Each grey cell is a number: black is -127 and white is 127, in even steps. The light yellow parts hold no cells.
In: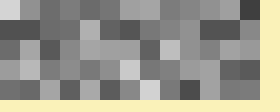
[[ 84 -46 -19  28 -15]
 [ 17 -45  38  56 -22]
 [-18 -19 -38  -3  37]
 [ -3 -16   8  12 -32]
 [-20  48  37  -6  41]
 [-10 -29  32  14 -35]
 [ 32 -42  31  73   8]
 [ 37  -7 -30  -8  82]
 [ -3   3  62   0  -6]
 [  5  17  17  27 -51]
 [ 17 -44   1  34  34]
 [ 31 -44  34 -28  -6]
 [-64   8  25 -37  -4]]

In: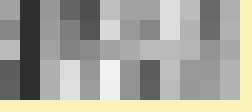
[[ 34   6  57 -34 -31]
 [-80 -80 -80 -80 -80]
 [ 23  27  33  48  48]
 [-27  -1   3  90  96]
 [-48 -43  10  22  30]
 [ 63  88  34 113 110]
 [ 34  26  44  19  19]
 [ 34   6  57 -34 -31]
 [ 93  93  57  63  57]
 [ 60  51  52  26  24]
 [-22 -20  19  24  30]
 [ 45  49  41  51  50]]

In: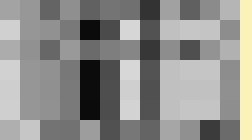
[[  35   80   44   81   78   79   47]
 [  23   22   17   22   22   22   70]
 [ -27   17  -24   17   16   17  -12]
 [  15   -6   25   -7   -5   -5  -13]
 [ -30 -116  -20 -116 -115 -116   29]
 [ -11  -52   -1  -51  -49  -50  -46]
 [ -15   86    6   87   79   83   -8]
 [ -76  -45  -72  -44  -47  -45  -27]
 [  33   64   13   64   64   63   38]
 [ -31   70  -48   69   65   69   16]
 [  11   68   19   69   65   68  -68]
 [  53   13   49   13   16   14  -20]]

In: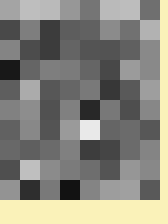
[[  36  -54    4 -103  -33    1  -30  -23  -48   19]
 [  62   -1  -51  -26   43   13    8  -32   63  -81]
 [  58  -67  -67   -1  -40  -46  -43  -20   11   -6]
 [  23  -34  -27   -4  -25    0   26    0   -4 -109]
 [ -10  -30  -43  -26   -6  -87  105  -66  -17    4]
 [  58   11  -44  -55  -72   -7  -26  -58  -43   29]
 [  61  -14  -31   27  -38  -49  -20  -20   22   32]
 [ -16   50    9    9   30    7  -40    4    8  -38]]

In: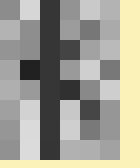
[[ 12  51  20  38  47  32  22  17]
 [ 86  14  13 -94  26  82  90  91]
 [-73 -73 -73 -73 -73 -73 -73 -74]
 [ 19  28 -59  26 -79  72  79  49]
 [ 73  -8  34  79   9 -57  -6  47]
 [ 51  42  58  -7  78  22  22  34]]

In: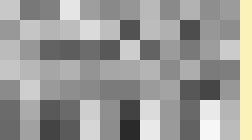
[[ 72  24  59  69  11 -20 -22]
 [ -7  69  23  55  78  43  33]
 [  0  53 -28  38  26 -38 -59]
 [101  61 -34  49  14 -21 -37]
 [ 30  90 -19  20   9  78  86]
 [  9  62 -39  38  -4  15  13]
 [ 22 -45  77  40  -4 -61 -85]
 [ 57  60 -28  52  27  91 105]
 [ 10  48  27  11  35  25  26]
 [ 50 -50  -6  45 -40 -22 -29]
 [ 14  23  29  -4 -57 105 119]
 [ 27  13  75  -1  23  53  59]]
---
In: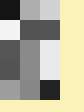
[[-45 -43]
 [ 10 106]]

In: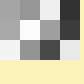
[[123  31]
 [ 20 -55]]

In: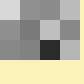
[[ -5  63]
 [  2 -84]]

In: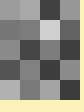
[[ -3  79]
 [-57  -2]]

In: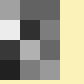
[[-79  -2]
 [ 49 -24]]

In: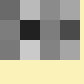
[[-94  -2]
 [ 74   3]]

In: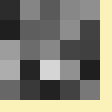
[[-33 -30]
 [-19   7]]
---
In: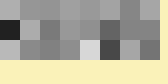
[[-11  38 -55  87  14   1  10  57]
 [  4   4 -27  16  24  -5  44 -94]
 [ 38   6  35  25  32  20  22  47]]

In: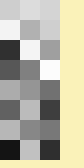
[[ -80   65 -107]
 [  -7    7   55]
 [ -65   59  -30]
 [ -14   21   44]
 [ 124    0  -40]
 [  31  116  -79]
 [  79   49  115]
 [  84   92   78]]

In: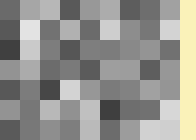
[[ 79  81  28 -19  58  -1  14  -7 -37]
 [ 87 -14 -17 -64  64  17  56  -8  19]
 [ 21  33   2  -4  23  83 -56  -3 -39]
 [ 23 -33  29  30 -36  -5 -19  43  19]
 [-14  20   9  -3  -1 -41  -2  74 -63]
 [ 83  -8  13  78 -20  49 -13  99 -39]
 [ 33 -17 -34  44  24 -38  55  38 -21]]

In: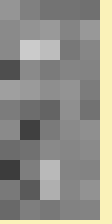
[[  3   2  -7  -1 -22]
 [ 18   6  47 -37  -6]
 [  3   4  57  -1 -67]
 [ 10   6   9 -14 -19]
 [ 15  10  -5 -63  10]
 [-13  15 -27 -18  -3]
 [ -3  19  14  26  31]
 [  3   4  -4  10 -49]
 [  6  -7  61  75   9]
 [ 24   4  25  19  10]
 [-15 -12 -12   0  21]]

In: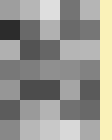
[[ 42  88  72  55   8]
 [-22 -14  51  26 -35]
 [-37  37 -51 -51  22]
 [  2  13  15  -1  -7]
 [ 55  53 -25 -44  48]
 [ -9 -21  49 -22 -83]
 [ 53 -11  94  54  30]]

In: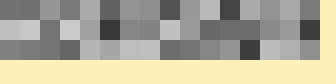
[[ 16  47  60 -65  19   6 -12 -18  63  62  39  53 -25 -10  -4   1]
 [-66  26  10 -18 -19 -23  26  65   2   6 -71  33  73 -12  71  63]
 [ -4  41  18  42 -59  57  23 -45  15  20 -29  43  -7  21 -15 -14]]

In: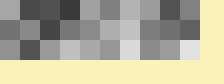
[[ 97  28  11  89  22  41  63  26 -45  17]
 [-30 -14  -2  65  46  10  -8 -58   9 -13]
 [  1 -45  28  51   0  33 -69 -46 -53  38]]
